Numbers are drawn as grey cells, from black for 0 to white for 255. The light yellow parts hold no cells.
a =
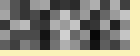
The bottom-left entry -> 94
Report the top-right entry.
63
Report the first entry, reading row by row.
146
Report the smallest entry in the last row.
19
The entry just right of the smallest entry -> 83
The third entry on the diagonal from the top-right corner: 165
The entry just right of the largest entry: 103
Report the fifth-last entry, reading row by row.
83
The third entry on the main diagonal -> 187
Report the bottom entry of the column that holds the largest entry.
175
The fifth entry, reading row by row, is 165
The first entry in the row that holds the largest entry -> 155
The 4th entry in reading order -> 155
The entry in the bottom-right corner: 127
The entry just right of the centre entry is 196
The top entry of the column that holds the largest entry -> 53
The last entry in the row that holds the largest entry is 196
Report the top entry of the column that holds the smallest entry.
175
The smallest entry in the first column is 53

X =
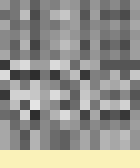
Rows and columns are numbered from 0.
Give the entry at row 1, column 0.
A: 107
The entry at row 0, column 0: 158
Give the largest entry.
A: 228
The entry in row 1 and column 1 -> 118
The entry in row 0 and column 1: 118
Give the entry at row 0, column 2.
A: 149
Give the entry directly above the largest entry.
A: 198
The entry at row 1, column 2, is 189
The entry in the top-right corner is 158
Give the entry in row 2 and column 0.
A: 167
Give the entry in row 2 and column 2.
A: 128
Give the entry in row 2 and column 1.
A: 107
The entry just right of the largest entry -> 158
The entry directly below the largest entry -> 45
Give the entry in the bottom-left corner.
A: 167
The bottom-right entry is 149

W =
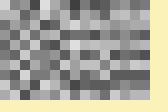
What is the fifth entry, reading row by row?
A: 222
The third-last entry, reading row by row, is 160
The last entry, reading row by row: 183
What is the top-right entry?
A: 122
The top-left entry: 212
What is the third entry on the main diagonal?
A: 131
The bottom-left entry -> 171
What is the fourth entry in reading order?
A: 72
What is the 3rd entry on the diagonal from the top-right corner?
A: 160
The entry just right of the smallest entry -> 122
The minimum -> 63
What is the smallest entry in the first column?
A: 101
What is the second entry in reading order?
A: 131
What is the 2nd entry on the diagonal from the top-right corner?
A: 160
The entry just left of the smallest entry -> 131
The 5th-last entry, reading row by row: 112

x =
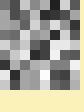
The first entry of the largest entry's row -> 232
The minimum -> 32
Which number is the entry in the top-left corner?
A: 117
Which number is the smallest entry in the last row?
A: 77
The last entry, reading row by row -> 176
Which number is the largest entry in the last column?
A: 241
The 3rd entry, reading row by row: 200
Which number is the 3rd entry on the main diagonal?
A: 98
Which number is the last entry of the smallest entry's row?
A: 88
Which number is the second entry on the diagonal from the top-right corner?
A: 77
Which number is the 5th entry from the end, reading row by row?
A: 156
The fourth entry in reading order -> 137
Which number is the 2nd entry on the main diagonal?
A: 77
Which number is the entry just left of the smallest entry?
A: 176
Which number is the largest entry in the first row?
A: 210
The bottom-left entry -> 200
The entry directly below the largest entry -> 220
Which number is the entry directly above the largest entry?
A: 188
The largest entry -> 252
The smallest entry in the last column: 53
